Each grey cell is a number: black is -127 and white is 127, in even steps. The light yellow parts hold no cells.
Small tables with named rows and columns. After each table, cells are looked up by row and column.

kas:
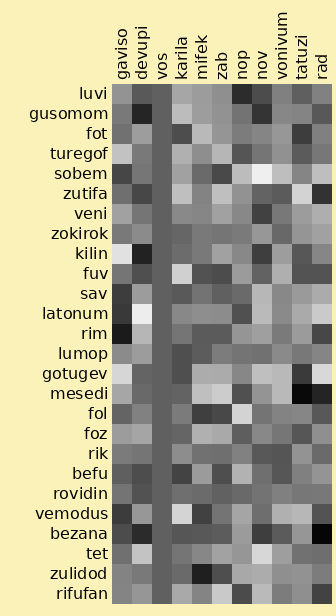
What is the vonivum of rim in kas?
-5
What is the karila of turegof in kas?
48
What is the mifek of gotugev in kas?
44
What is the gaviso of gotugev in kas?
86
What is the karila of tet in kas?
-10
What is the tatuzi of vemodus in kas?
55
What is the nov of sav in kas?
55
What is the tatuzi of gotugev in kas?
-69
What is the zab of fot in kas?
21
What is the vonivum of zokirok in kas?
-23
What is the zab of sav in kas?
-31
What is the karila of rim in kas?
-10
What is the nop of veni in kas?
8

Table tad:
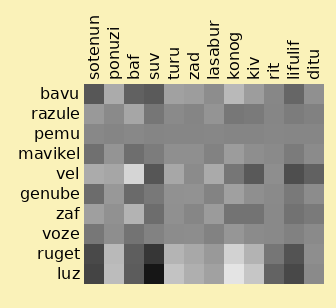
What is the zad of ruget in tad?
40
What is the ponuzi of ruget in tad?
57
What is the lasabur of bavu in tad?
13
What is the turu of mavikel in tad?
15
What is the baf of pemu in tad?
8
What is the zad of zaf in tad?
6
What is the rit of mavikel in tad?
10
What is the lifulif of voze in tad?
1
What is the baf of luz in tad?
-35
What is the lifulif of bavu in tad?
-25
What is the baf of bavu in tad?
-30
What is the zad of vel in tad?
11
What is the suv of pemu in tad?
5
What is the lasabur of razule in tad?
20
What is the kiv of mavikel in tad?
14

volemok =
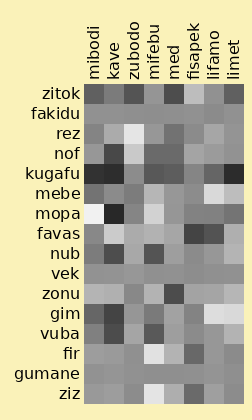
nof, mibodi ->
23
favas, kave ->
75
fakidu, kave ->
17
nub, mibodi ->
-3
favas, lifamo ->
-44
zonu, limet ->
54
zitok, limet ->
-31
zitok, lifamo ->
17
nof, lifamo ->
27
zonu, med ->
-51
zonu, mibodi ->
52
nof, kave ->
-55
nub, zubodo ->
40
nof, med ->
-21

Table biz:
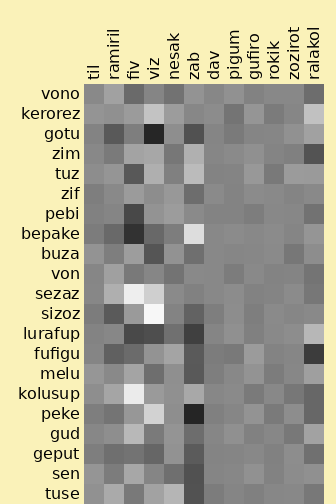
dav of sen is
5
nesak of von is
-12
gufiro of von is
9
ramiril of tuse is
42
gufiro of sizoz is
-1
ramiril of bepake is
-22
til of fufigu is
5

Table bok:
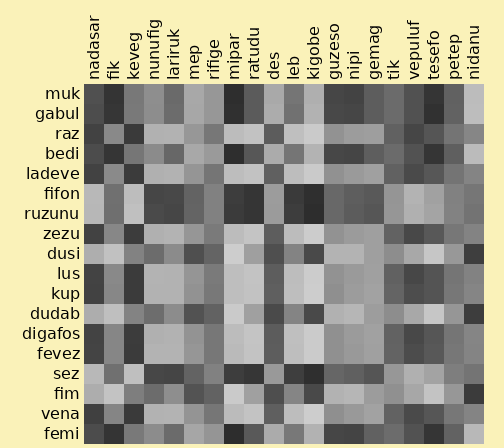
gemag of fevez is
32
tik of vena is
-29
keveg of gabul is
-6
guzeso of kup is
15
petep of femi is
-29
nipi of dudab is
54
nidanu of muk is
60
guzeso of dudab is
49
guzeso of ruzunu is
-23
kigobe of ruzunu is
-82
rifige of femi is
21
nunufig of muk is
14
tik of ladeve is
-30
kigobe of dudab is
-54
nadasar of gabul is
-50
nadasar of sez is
56
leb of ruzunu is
-66
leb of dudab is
4
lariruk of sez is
-58

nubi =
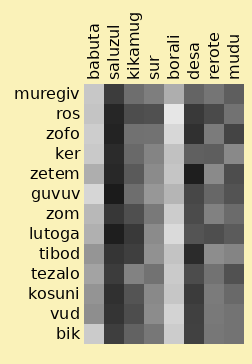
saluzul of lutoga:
-97
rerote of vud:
-6
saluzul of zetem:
-87
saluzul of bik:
-65
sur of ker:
4
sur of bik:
-8
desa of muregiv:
-27
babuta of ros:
68
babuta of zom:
56
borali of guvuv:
53
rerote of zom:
1
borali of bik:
76
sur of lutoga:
11
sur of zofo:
-13

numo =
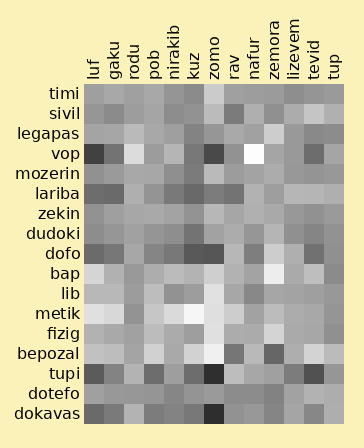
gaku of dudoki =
22
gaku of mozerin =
26
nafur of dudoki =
22
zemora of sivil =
16
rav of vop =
18
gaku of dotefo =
24
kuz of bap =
51
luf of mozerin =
17
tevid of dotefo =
50
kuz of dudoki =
-12
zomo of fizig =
96
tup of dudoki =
18
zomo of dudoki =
34
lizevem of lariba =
54
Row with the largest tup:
bepozal

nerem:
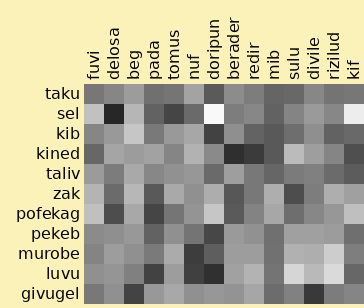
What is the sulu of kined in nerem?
59
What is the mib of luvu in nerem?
-11
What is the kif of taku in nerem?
-8
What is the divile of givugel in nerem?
-70
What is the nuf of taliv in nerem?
23
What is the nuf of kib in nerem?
39
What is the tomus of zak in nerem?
41
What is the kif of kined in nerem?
-48
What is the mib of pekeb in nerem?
-15
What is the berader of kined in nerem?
-80
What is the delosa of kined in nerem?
37
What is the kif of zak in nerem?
32
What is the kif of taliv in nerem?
-35
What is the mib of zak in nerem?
46
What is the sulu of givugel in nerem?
1
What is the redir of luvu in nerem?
51
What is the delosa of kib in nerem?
25

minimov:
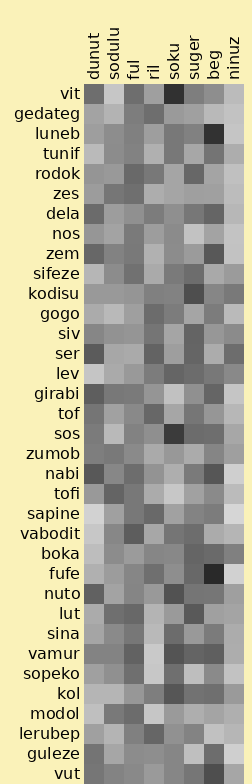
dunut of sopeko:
32
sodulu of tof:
33
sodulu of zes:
-9
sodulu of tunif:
12
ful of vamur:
-29
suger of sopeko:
62
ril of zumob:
42
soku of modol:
26
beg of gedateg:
57
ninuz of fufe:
81
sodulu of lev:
42
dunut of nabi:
-39
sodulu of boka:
12
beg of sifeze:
41
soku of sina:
-19
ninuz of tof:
55
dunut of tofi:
25

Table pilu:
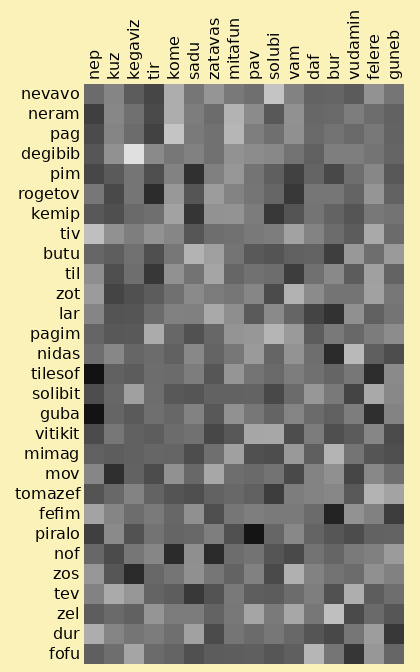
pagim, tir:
43
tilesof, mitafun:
21
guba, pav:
-8
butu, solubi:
-43
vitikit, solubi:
39
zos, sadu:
16
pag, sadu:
-5
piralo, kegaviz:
-45
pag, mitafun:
54
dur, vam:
-23
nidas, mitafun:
-8
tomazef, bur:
7
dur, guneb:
-71
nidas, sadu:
8
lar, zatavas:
41
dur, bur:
-55

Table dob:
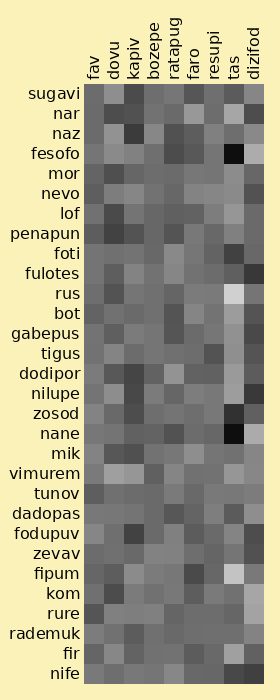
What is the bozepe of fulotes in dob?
-13
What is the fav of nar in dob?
-20
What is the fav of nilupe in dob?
-11
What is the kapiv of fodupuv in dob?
-61
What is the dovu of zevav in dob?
-15
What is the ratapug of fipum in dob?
-8
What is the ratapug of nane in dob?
-45
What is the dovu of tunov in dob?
-15
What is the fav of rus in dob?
-17
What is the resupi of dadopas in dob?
-1
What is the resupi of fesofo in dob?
-10
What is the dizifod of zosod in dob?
-31
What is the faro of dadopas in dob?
-27
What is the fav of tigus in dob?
-13
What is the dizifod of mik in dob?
6

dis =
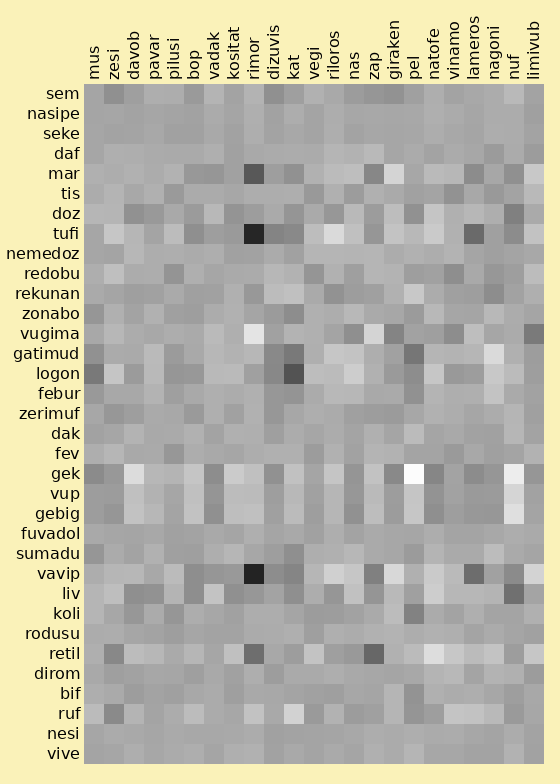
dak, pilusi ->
42
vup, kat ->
56
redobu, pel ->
30
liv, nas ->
65
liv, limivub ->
36
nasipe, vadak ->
43
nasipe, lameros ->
38
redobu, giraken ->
51
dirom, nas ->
41
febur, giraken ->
42
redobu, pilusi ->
20
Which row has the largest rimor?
vugima

